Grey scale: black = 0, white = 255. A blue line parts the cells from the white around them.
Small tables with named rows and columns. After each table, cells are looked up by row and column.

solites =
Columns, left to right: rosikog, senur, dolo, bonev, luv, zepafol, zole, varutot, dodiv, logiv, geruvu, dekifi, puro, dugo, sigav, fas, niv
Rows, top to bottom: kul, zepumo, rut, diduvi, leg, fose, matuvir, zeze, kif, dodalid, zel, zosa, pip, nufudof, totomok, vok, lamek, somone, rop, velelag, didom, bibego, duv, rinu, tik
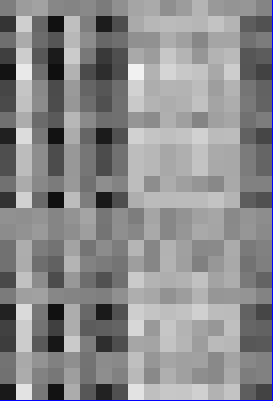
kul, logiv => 170
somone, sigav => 173
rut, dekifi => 160
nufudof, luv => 147
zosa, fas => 129
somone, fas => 121
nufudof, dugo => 166
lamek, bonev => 97
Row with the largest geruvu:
leg

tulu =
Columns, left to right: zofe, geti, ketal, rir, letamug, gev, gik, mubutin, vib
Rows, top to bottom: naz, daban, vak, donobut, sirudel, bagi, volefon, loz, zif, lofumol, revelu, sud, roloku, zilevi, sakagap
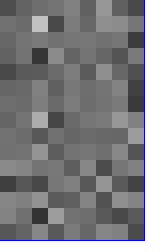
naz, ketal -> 110
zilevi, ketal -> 51
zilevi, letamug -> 114
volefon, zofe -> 110
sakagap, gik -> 134
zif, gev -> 107
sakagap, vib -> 75
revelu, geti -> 133
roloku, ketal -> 146
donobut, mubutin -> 84
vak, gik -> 113
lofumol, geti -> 115
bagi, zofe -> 102
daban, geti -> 107
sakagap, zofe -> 87
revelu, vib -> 129
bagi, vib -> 65
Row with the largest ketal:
daban

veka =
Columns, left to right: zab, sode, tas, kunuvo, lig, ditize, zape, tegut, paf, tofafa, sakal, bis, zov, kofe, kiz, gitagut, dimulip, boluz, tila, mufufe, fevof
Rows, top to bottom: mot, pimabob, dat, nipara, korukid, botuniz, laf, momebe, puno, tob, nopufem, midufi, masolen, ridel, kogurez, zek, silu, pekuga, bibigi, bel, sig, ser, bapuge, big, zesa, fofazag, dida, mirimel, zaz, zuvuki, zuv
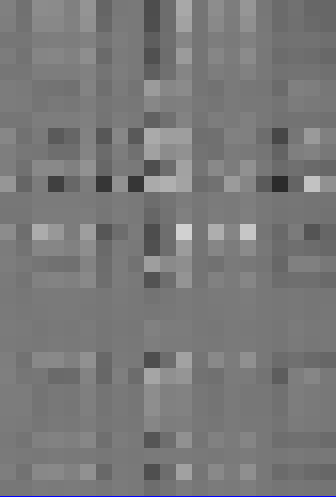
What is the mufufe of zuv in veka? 117
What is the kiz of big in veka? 123
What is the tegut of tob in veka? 125
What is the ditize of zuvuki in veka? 145
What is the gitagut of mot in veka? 150
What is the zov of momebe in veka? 117
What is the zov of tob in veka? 115
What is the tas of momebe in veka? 125
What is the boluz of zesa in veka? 113
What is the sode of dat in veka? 118
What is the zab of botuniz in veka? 124
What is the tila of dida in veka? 123
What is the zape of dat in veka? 116
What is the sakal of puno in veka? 158
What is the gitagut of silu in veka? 120
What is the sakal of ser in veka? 123
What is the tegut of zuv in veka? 123
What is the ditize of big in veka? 131
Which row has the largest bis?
kogurez

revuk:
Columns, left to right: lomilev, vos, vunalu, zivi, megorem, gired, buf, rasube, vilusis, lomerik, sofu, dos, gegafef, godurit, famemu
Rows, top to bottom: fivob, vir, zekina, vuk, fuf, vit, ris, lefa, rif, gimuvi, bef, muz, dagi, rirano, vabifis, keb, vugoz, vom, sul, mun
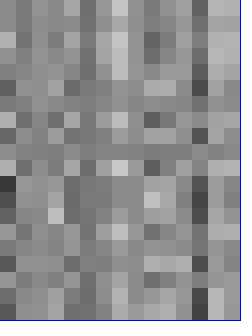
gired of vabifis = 115
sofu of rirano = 161
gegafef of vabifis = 115
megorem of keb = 149
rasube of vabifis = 189
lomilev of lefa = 175
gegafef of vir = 110
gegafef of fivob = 99
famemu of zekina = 180
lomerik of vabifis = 114
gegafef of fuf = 91
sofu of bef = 128
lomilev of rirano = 99
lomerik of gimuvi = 123
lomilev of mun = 88
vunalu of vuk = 148
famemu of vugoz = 133
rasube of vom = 164

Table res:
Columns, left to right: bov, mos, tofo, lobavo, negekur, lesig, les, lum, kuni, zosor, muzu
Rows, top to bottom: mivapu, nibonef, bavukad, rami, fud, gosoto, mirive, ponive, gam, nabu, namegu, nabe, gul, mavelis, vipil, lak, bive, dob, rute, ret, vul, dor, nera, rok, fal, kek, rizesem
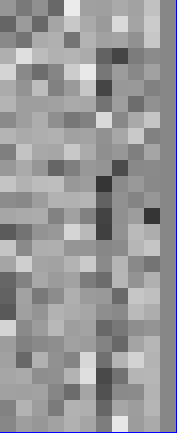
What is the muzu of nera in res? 135
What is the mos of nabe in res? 178
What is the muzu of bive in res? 135
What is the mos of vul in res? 138
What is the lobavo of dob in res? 155
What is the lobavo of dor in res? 142
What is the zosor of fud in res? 161
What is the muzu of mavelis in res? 135
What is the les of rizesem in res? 125
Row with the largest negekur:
mivapu

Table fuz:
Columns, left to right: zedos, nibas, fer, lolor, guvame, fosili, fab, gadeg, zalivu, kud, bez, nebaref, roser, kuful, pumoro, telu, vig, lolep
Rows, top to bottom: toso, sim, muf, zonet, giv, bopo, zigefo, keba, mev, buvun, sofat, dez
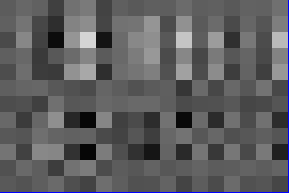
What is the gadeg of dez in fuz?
94
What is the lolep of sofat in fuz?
100
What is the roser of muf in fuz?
94
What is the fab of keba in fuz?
134
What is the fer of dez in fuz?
94
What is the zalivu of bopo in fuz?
82
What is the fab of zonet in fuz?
91
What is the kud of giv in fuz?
127
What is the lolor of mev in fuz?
100
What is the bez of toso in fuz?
94

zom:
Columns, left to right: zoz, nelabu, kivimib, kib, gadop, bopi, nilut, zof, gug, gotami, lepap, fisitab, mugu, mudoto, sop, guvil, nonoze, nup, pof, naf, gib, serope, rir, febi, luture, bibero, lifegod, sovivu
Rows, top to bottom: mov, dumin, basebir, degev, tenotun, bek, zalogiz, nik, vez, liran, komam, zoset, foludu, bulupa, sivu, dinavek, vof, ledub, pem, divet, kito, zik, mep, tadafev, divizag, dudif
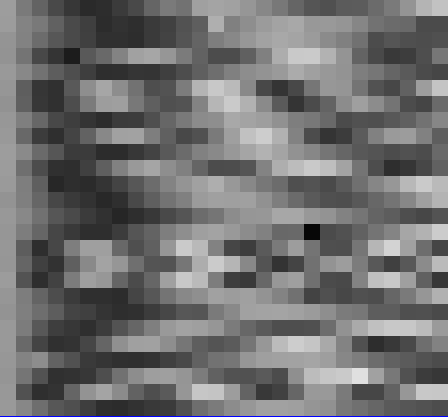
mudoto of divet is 122
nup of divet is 164
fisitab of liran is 107
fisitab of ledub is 200
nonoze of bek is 72
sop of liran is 152
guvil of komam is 85
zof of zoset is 68

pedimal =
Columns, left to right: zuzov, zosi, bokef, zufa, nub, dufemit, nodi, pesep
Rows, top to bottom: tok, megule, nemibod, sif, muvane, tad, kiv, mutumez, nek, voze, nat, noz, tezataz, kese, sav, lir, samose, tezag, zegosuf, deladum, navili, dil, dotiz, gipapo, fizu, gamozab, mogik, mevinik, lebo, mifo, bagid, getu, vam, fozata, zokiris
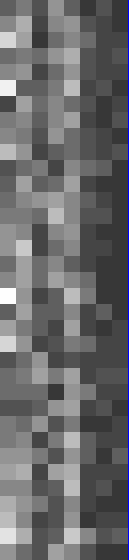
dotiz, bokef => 148
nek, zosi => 122
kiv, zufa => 135
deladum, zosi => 161
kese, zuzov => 122
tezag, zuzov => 135
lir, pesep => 55
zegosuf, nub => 188
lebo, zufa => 82
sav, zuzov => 148
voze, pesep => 82
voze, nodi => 69
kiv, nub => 108
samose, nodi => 55
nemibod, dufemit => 108
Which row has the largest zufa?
kese

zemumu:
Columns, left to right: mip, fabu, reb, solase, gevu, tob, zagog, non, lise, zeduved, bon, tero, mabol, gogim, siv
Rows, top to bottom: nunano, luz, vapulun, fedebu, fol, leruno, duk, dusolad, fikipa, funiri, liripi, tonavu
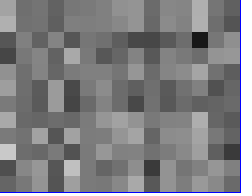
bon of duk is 88
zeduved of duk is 113
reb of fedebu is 133
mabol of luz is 176
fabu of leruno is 110
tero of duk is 107
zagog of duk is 131
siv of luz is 84
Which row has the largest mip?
funiri

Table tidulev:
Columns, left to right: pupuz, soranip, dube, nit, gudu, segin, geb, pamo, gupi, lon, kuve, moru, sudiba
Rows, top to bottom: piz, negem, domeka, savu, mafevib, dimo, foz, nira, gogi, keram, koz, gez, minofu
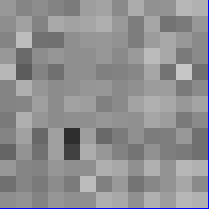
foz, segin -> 158
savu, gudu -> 143
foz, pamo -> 138
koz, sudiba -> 177
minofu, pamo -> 168
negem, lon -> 166
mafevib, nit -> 112
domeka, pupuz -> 132

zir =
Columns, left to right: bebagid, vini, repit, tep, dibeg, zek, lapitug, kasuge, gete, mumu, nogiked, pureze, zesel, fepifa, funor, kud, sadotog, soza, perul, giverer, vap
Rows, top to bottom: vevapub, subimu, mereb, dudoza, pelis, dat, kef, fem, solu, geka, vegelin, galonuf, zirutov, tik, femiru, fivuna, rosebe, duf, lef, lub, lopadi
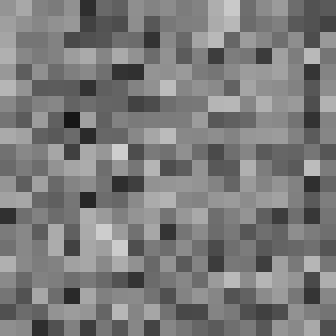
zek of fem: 160
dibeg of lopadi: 129
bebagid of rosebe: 176
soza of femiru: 100
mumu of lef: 115
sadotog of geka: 90
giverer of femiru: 124
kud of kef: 134
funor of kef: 183
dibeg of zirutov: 118
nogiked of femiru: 52
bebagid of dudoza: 176
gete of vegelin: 118
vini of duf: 105
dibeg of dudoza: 157
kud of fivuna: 124
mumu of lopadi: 68

